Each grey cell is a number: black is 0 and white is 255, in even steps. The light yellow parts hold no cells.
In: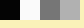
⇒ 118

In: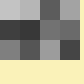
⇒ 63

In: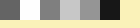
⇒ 100

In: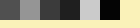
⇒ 31

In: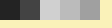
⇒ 67

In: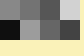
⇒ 67

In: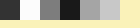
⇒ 51
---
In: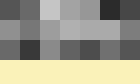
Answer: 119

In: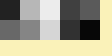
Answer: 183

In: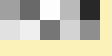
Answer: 105

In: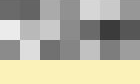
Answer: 185

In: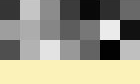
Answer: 172

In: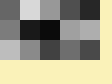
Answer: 25

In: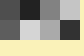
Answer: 34

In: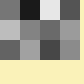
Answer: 131

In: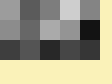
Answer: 103

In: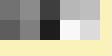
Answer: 139
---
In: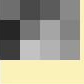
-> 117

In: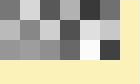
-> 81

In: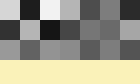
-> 118

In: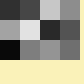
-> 226

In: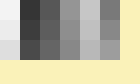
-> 142

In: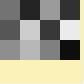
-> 205

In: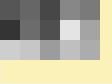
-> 79

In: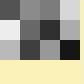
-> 104

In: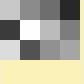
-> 254

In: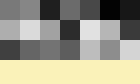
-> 225
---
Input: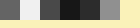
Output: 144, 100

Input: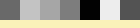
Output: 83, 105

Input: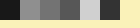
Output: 51, 24

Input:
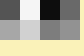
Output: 105, 167

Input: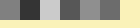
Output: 108, 128

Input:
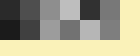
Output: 120, 27

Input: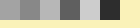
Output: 45, 163

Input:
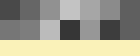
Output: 95, 118

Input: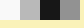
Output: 146, 249
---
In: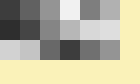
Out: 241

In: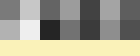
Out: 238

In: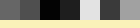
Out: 227

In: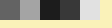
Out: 225

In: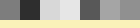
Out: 230

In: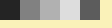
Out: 221
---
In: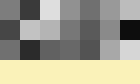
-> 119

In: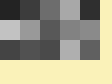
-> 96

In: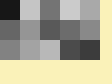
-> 130

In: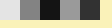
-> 131

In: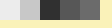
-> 107

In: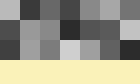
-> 116

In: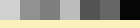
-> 126

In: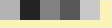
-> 129

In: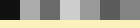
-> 131
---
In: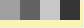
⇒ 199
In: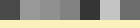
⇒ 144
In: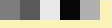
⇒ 233
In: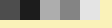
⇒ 173
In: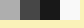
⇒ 24
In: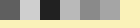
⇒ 33
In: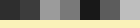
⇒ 155
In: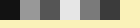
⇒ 85
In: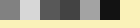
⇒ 88
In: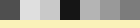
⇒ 201
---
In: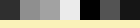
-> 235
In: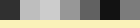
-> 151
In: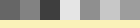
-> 229
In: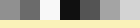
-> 16
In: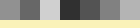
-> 48
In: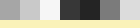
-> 55
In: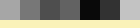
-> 98
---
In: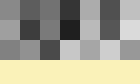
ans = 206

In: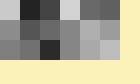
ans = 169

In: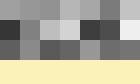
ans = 109

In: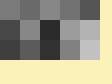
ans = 129

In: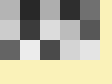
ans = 212

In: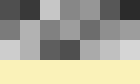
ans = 192

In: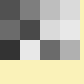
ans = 107
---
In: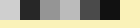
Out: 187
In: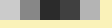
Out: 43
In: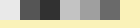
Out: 195
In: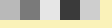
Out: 230
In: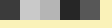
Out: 181
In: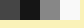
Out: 21
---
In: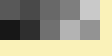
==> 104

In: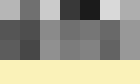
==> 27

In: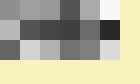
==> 84

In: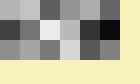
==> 149

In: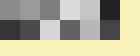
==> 219

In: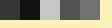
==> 198

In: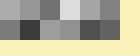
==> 220
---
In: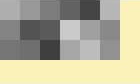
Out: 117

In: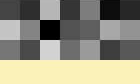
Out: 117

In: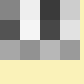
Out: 167

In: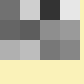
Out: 176

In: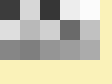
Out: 134

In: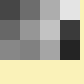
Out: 135

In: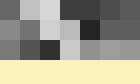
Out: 121

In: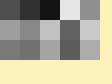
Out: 121

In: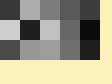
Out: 74
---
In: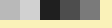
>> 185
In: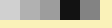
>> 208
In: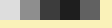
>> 221
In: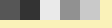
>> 86
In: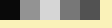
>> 9
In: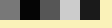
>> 120
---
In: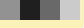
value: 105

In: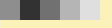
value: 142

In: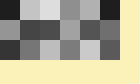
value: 196

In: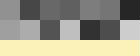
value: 172

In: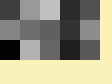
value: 153

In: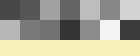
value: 189

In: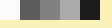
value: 129

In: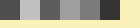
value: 123

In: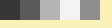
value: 142
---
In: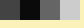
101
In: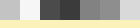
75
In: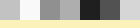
144
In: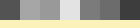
153
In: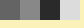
42
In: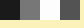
253
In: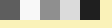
143
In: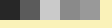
202
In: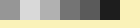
177
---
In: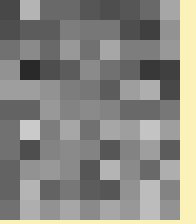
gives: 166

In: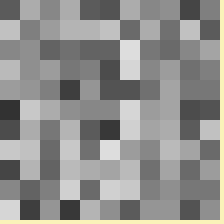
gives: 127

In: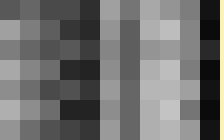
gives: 19

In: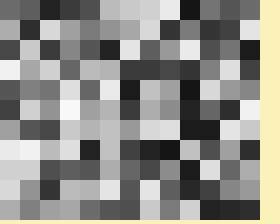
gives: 108

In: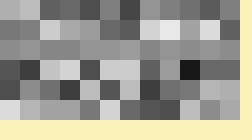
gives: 127

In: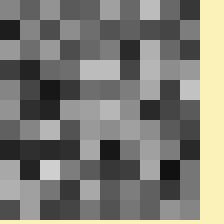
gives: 55
